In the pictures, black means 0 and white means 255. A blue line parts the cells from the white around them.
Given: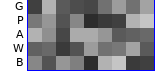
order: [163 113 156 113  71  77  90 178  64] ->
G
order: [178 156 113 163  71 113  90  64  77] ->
G
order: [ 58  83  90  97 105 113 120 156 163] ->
W
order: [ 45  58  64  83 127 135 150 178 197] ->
B
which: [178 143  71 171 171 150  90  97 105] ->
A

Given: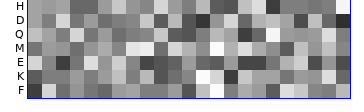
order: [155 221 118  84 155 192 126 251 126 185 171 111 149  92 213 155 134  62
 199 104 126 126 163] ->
F
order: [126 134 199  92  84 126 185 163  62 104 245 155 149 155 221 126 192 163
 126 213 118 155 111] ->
Q
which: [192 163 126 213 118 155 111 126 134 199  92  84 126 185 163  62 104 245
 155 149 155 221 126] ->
Q
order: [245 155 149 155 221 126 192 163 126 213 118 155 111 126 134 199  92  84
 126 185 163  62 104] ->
Q
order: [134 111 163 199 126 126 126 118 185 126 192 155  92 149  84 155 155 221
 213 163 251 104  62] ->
K

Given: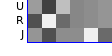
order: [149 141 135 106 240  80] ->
R
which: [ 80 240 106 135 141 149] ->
R
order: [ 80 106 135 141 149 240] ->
R
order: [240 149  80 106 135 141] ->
R

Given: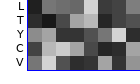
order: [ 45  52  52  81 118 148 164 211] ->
V
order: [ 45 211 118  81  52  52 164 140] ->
Y
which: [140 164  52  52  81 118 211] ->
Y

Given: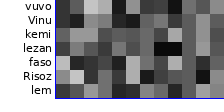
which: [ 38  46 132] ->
lem
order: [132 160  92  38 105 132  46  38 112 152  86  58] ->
lem
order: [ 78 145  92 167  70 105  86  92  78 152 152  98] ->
kemi
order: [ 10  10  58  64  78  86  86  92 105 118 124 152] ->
lezan
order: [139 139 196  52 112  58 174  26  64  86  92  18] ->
Risoz

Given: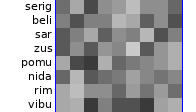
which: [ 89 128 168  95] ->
sar
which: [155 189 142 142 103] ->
serig
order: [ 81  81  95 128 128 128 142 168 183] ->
beli

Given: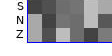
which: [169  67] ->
N
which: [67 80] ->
S
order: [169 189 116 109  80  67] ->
S
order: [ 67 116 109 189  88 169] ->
N
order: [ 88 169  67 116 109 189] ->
N
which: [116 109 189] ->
N
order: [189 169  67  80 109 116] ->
S

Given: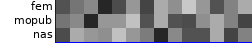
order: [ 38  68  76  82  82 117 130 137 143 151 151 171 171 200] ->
fem
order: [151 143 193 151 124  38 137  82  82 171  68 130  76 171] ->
nas
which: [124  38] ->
nas
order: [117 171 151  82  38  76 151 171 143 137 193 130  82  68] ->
mopub

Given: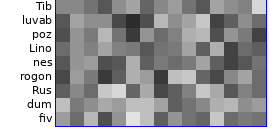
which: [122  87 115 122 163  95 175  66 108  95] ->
Lino
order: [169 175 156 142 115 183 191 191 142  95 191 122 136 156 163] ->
dum
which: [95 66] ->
nes

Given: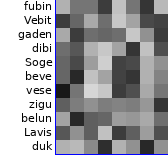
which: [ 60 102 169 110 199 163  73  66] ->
Vebit
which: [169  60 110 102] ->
gaden
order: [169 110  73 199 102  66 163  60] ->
Vebit
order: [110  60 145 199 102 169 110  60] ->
gaden
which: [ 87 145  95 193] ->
Lavis
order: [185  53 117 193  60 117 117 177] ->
fubin

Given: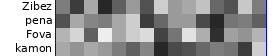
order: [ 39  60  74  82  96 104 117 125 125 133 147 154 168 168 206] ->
kamon
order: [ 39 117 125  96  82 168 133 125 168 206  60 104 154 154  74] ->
pena
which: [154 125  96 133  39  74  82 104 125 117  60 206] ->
kamon
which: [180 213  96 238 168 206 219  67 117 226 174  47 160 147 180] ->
Fova
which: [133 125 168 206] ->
pena
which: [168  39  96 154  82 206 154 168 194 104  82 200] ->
Zibez
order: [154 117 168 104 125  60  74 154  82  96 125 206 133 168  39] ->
pena

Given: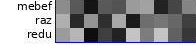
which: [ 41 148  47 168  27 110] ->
raz
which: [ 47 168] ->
raz

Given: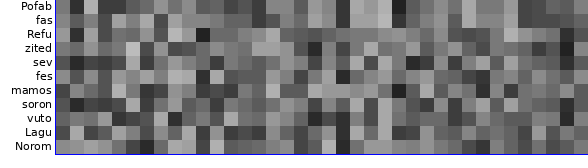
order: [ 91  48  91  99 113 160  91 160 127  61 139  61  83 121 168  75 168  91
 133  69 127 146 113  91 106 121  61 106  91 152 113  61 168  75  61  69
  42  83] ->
soron
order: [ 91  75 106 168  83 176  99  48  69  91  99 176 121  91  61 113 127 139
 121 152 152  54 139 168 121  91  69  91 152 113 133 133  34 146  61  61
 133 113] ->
Pofab

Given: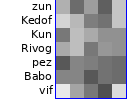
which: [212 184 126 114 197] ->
Kedof
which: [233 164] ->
vif
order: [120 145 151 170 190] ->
Rivog
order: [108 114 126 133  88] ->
pez
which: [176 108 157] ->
zun

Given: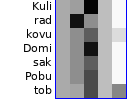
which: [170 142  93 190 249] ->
sak
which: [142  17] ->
Domi
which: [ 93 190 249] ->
sak

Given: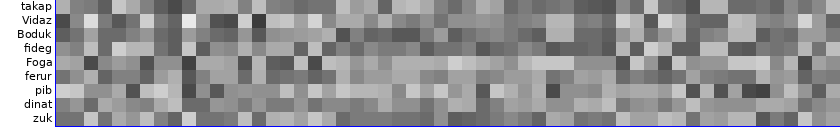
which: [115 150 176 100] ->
Boduk
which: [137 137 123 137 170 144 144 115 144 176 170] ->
dinat
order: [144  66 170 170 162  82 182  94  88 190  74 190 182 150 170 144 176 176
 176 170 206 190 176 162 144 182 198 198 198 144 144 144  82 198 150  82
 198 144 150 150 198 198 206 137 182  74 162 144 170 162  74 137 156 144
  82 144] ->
Foga
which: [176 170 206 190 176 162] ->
Foga
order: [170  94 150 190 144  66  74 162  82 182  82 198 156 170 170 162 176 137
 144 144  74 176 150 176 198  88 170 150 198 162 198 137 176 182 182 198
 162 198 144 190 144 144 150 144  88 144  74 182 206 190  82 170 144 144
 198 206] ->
pib

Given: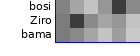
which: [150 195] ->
Ziro
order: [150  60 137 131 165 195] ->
bosi
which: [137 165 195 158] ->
bama
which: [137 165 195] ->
bama
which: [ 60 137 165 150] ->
Ziro
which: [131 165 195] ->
bosi
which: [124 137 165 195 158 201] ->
bama

